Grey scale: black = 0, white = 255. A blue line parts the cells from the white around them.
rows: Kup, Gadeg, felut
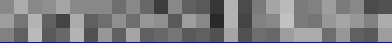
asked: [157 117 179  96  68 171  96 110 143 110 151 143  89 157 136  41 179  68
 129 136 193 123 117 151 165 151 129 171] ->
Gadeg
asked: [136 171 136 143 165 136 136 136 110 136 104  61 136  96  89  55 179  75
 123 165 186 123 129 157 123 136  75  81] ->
Kup
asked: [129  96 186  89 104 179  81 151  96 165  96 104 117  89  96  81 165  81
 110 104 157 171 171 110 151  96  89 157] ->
felut

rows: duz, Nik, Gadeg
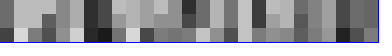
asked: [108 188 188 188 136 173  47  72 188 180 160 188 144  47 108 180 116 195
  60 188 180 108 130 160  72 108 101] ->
duz
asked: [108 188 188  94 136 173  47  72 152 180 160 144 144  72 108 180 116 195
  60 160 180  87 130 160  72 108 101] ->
Nik
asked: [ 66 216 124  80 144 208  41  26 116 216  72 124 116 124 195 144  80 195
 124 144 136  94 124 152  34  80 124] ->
Gadeg

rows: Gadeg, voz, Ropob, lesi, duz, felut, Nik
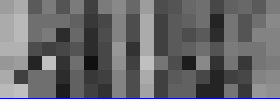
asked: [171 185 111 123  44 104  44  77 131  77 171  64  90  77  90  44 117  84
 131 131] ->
Ropob
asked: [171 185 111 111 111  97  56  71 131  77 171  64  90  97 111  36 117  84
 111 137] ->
voz
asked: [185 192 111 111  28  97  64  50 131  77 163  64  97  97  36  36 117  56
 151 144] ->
Nik

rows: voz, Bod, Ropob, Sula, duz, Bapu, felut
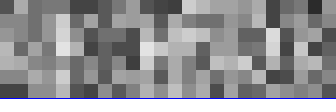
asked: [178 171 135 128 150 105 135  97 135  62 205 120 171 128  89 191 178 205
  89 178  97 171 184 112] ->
duz
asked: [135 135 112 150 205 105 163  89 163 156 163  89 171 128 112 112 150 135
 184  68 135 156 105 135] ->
Bod
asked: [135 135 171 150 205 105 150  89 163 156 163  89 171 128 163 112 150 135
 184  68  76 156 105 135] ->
Bapu
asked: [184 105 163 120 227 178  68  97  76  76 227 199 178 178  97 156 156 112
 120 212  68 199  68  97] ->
Sula
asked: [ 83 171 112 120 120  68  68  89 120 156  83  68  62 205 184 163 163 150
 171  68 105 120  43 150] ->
voz

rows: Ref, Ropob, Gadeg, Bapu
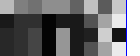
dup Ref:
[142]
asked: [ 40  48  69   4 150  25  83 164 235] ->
Bapu
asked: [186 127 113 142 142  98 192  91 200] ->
Ref
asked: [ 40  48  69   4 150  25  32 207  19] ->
Gadeg

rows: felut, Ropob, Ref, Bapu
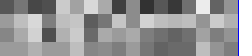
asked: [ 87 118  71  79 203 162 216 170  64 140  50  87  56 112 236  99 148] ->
felut
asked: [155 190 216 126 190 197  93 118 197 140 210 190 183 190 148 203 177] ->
Ropob
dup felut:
[87]

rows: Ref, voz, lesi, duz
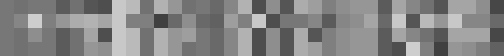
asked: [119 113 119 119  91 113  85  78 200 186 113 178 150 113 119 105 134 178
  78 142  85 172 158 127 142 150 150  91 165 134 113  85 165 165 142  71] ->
Ref
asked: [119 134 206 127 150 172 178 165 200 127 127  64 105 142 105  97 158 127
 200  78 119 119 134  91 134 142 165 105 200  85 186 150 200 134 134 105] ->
voz
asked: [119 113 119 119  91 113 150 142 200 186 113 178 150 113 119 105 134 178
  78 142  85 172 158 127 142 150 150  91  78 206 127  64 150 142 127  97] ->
duz
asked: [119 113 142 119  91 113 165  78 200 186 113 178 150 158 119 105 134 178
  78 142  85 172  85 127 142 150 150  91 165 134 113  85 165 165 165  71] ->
lesi

